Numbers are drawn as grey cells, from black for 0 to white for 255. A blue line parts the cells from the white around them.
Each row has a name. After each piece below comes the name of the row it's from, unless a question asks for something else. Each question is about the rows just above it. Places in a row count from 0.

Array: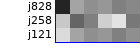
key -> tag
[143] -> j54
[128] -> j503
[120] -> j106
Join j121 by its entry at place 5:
j54
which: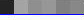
j828
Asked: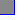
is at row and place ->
j828, 5

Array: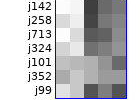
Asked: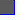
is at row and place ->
j713, 2
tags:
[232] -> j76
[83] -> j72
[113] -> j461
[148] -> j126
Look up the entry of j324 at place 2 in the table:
j461
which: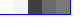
j142

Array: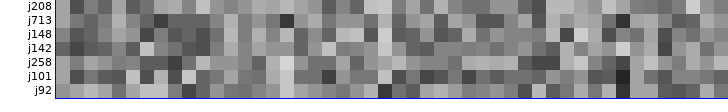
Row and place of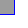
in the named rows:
j92, 28
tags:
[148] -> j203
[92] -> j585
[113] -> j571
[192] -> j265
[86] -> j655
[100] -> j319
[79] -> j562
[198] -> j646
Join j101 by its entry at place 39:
j585
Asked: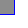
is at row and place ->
j148, 18
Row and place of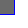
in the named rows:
j208, 43
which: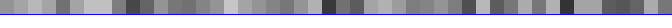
j92
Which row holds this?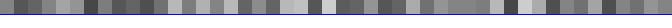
j148
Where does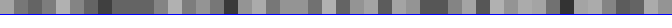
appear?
j713

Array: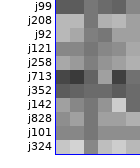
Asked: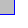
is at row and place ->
j324, 3
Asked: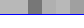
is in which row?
j208
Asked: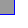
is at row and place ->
j258, 1
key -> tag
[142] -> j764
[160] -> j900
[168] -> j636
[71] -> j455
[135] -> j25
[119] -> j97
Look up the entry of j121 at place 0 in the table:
j25
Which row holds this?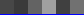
j713
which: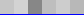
j324
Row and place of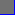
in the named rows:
j713, 5

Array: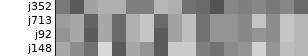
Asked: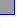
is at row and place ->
j713, 0
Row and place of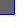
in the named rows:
j713, 2
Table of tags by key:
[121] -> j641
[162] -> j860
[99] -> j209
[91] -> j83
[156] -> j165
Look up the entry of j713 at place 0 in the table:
j165

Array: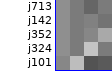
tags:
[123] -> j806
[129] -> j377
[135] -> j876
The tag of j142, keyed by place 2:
j377
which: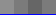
j713
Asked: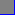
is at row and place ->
j142, 2
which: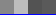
j101
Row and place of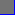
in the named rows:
j142, 3
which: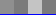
j324

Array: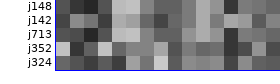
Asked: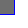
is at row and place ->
j352, 11
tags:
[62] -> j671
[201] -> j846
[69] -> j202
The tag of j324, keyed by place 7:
j846
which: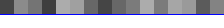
j142
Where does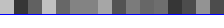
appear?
j352
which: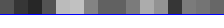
j148

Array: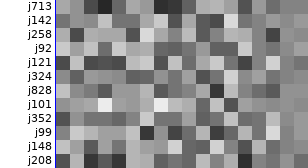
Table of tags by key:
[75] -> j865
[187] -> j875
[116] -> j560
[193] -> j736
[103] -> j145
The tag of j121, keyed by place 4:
j865
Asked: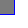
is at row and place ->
j828, 2
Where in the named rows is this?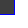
j99, 11

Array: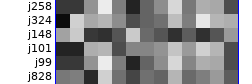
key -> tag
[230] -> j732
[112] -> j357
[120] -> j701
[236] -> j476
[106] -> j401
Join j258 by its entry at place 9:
j701
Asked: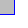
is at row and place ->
j324, 8
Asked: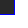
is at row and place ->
j828, 2
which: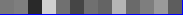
j828
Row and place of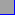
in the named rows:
j148, 0
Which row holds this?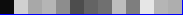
j324

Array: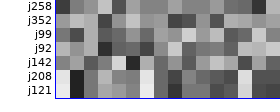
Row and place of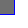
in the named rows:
j258, 12
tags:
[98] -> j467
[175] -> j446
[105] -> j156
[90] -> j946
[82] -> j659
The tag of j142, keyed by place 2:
j946
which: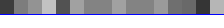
j258
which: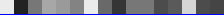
j121
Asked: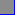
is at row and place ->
j92, 7

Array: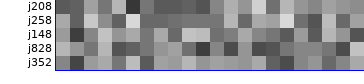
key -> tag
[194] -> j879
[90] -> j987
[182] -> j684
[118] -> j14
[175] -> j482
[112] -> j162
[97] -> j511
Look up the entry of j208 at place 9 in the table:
j511
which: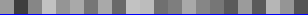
j148
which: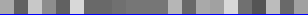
j258
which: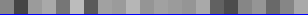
j352
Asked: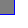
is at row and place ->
j148, 12
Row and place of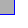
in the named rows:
j208, 12

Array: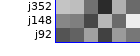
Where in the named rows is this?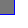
j92, 5
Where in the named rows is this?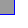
j92, 4
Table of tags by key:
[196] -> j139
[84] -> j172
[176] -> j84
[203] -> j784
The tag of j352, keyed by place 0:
j139
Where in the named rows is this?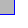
j148, 3
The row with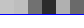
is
j352
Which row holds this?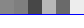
j148

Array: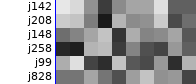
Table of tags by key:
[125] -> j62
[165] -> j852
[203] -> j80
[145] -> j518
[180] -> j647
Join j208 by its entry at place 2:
j62
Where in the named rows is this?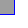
j828, 5
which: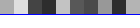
j99

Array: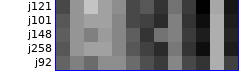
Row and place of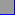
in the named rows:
j148, 3
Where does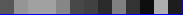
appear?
j101
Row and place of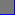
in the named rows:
j258, 8

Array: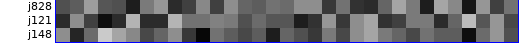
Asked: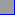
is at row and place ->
j828, 2
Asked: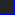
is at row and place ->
j148, 1
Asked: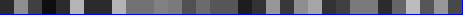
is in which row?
j121
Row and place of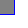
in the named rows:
j121, 11

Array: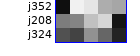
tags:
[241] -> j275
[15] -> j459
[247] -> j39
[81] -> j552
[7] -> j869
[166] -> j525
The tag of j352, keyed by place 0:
j459
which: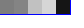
j208
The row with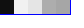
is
j352
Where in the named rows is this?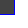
j324, 1
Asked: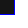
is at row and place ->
j208, 4

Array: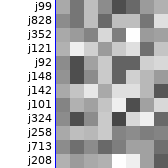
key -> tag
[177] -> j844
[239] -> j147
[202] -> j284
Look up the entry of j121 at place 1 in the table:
j147
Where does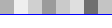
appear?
j121
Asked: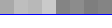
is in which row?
j258
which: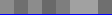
j713
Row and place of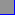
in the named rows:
j148, 0
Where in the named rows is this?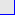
j142, 2

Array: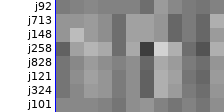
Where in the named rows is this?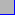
j258, 2
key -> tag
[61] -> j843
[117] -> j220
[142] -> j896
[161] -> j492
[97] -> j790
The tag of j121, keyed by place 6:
j790

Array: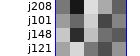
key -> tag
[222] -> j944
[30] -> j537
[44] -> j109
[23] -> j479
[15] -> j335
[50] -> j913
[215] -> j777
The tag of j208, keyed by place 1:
j479
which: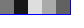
j208
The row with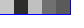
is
j148
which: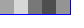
j121
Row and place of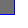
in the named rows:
j148, 3

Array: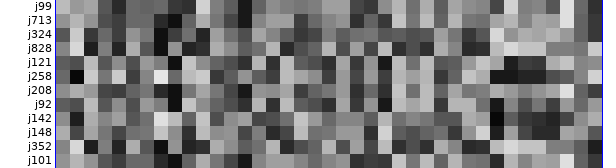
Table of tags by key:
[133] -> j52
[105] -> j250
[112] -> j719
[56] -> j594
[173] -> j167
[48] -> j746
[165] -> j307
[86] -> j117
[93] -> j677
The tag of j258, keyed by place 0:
j250
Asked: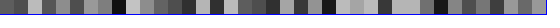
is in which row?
j92

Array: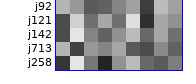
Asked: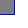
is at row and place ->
j258, 8
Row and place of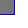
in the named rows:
j258, 2

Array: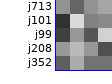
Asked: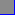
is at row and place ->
j101, 3
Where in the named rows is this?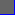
j713, 1
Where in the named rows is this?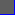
j352, 0
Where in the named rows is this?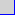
j99, 3
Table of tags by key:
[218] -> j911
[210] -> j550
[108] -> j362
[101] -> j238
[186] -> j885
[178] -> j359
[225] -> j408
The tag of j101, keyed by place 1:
j911
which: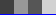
j99

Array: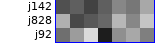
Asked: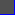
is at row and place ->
j142, 0
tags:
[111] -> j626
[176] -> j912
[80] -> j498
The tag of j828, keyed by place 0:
j912
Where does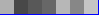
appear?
j828

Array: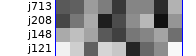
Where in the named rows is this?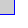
j121, 1
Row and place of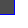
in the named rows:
j208, 4
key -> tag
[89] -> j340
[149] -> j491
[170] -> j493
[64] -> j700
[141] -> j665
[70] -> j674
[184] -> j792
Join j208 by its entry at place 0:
j674
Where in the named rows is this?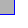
j713, 8

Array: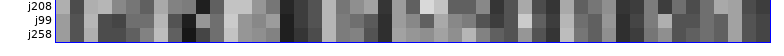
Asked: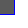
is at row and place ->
j99, 22
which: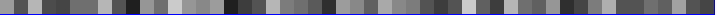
j99
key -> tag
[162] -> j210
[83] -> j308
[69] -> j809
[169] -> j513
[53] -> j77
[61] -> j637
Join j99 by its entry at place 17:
j637

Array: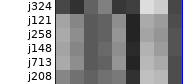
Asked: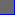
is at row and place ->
j148, 3
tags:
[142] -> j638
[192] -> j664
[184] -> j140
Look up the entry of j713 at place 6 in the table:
j140

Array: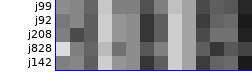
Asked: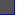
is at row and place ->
j99, 6
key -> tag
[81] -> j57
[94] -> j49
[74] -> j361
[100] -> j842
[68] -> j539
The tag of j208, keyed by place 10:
j361
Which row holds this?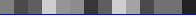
j208
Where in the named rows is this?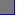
j92, 0
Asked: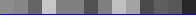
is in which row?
j99
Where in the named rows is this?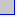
j99, 3

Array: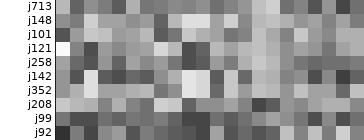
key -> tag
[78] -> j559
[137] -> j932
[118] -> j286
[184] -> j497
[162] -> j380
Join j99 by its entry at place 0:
j286
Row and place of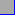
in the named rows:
j101, 15

